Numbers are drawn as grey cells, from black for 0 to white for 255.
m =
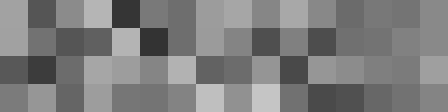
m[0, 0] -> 162
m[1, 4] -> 180
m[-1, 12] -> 80
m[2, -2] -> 123
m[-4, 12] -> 107
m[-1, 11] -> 74
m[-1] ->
[123, 150, 101, 157, 118, 116, 131, 191, 145, 197, 113, 74, 80, 103, 114, 132]
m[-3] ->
[161, 114, 85, 96, 180, 51, 110, 155, 132, 79, 128, 77, 112, 115, 129, 137]
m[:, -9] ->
[156, 155, 98, 191]
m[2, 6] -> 178
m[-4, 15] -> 137
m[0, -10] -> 110

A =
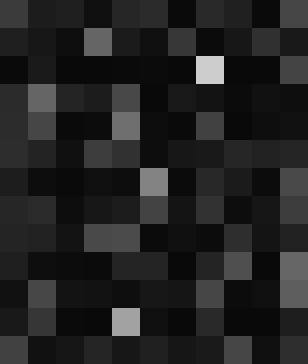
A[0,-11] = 59
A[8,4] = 75
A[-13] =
[59, 28, 31, 15, 38, 43, 10, 41, 32, 10, 69]
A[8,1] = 33
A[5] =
[45, 35, 16, 61, 49, 13, 23, 25, 38, 33, 37]
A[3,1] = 101
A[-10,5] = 9
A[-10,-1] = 14
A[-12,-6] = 16
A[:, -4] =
[41, 11, 205, 19, 65, 25, 40, 50, 12, 36, 70, 41, 26]
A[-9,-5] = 10
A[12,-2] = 15
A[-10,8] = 11
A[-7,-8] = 15
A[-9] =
[44, 70, 10, 12, 111, 13, 10, 65, 9, 14, 17]
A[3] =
[43, 101, 36, 28, 72, 9, 24, 19, 11, 17, 14]
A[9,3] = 11
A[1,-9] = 14
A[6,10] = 73
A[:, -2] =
[10, 48, 9, 17, 14, 33, 12, 22, 20, 9, 15, 9, 15]
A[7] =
[38, 42, 13, 23, 28, 67, 20, 50, 13, 22, 60]
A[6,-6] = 131
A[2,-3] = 9
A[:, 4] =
[38, 27, 10, 72, 111, 49, 13, 28, 75, 36, 14, 162, 23]
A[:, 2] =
[31, 14, 9, 36, 10, 16, 10, 13, 19, 12, 19, 10, 22]
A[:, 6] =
[10, 55, 9, 24, 10, 23, 11, 20, 16, 9, 21, 9, 22]
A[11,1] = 54

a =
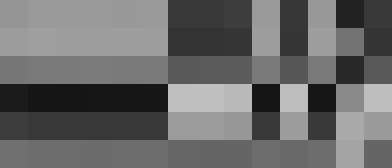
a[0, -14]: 149
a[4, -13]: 56
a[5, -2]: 164
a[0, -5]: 154
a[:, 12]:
[34, 115, 41, 138, 169, 164]
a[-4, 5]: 122
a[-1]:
[112, 109, 108, 107, 109, 108, 102, 101, 101, 108, 105, 109, 164, 101]
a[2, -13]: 121
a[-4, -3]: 121
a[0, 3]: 154
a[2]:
[119, 121, 122, 123, 121, 122, 89, 90, 91, 122, 86, 121, 41, 89]
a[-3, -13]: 21
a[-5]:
[156, 159, 158, 157, 158, 158, 51, 51, 54, 158, 54, 158, 115, 52]
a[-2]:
[61, 56, 56, 56, 57, 56, 155, 155, 151, 56, 156, 57, 169, 154]
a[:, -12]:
[154, 158, 122, 21, 56, 108]
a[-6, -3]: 153
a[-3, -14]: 27
